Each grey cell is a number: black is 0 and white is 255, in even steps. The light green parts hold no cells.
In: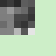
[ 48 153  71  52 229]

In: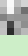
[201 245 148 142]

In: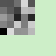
[ 84  90  34 126 184]

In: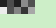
[33 80]

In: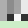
[174 140 249]

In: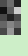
[77 93 71]

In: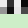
[236  15]
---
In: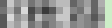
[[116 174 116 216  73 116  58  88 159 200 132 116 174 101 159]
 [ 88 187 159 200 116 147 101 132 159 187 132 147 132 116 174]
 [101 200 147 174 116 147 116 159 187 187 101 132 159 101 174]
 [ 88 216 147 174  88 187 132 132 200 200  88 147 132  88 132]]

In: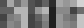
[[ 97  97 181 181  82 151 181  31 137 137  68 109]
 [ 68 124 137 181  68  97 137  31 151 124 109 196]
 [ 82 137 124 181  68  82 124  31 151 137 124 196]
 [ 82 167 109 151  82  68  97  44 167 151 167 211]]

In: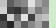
[[ 77  38 152  93 136 165 107]
 [209  65  51  93 180 123 152]
 [193  93 123 136 225 165 136]
 [ 51 209 107 225  65 180 193]]

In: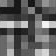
[[ 24  24  24  77 133  36  77  92]
 [ 77  63  49  63  49 118  49  36]
 [ 36  77  24  36  63 118 104  36]
 [133  92  24 104  24  92 148 118]
 [104 133  49 118  77  77 118  92]
 [104 148  49  92  49 148 161 104]
 [104 188  63  92  92 188 212 118]
 [200 212 148 200  63 148 241 200]]

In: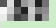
[[234 167  62  87 193  47 153]
 [247 205 100  32 205 125 140]
 [ 87 220  47 153 180  32 113]]

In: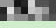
[[151 151  21  37 210  83  83  68]
 [ 53 167 139 139  97 167 110  83]
 [ 37 225  97  21 198 182 151  68]]

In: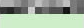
[[ 54  39  67  94 204  80 107  80  80  23 122  94]
 [176 176 149 122 149 190 161 137 161 190 122 107]]

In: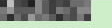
[[107  48 107  76 151 107 121  91  48  91  76 121  63]
 [121 151  91  91  91 135  91  63 121 107  76 135 135]
 [ 48 192  76  63  33 135  91  63  76  63 107 107 121]]
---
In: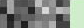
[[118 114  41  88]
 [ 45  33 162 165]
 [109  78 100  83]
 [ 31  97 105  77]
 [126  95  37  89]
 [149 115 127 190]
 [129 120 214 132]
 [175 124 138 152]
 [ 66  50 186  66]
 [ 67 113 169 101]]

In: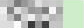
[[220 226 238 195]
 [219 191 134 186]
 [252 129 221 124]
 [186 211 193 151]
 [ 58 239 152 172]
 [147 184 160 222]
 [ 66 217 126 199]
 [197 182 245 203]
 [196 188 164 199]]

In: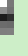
[[126 108  28 141 251]
 [127 106  47 113 119]]

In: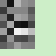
[[ 95  58 160  80 124  59 128]
 [117 147  32 168  35 136  19]
 [156  73 241  24 164 135 183]
 [129  69 227  17 152 134 145]
 [127 103 189  68 109  88 135]]

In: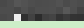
[[ 73  77  73]
 [ 76  77  77]
 [239  71  86]
 [ 48  80  82]
 [ 66  73  78]
 [ 44  78  76]
 [ 64  78  77]
 [ 68  79  78]
 [ 51  74  82]
 [ 59  88  75]
 [ 51  78  79]
 [ 50  67  76]]

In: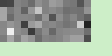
[[124 137 135 167 166  67]
 [166 239 150 107 120  70]
 [128 141 138 135 135 131]
 [162 133  64 135  99 124]
 [147  59 154 132 151 108]
 [108 117 169 110 197 143]
 [131 139 131 147 130 130]
 [127 104 136  83 138 157]
 [132 133 127 141 129 149]
 [145 137 116 120 111 123]
 [160 140 123 134 115 119]
 [160 140 204 114 113  84]
 [ 76 111  33  96 147 131]]

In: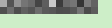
[[ 79 172]
 [108  83]
 [ 77 147]
 [ 96 117]
 [ 85 106]
 [109  69]
 [ 90  94]
 [ 87 202]
 [ 77  60]
 [ 78 108]
 [ 87 117]
 [117  53]
 [ 75 125]
 [ 92  98]]
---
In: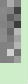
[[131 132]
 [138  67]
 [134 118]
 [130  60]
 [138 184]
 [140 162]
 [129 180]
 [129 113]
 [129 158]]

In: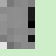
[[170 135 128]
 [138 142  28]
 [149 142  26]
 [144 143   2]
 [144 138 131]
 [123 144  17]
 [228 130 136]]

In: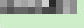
[[153 176 180 206 110 143]
 [109 101  87  74 109 142]]

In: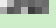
[[236 101 101 108]
 [167 101  61 119]]

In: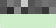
[[ 87 106  84 114]
 [ 78 137  89  55]]

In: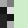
[[167]
 [ 20]
 [ 36]
 [ 36]]

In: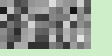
[[149  74 147 156 165 142  94]
 [ 29 108 163 177 109  21  79]
 [195  74 119  58 124 202 162]
 [ 60  85 211 126  66  66 119]
 [140  45 174  94 101 142 148]
 [130  74 177  73  71 137 158]
 [151 170  47  49 106 157 146]]

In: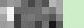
[[136 148  72  82 165]
 [197 103 107 138 167]
 [165  62 120 104 135]
 [155  60 104 114  91]]
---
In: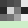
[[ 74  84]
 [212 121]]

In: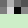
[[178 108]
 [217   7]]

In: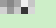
[[136 166]
 [153 201]]

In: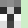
[[141 124]
 [198  48]]

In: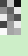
[[200  18]
 [ 98 233]]

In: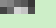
[[129  99]
 [105 212]]
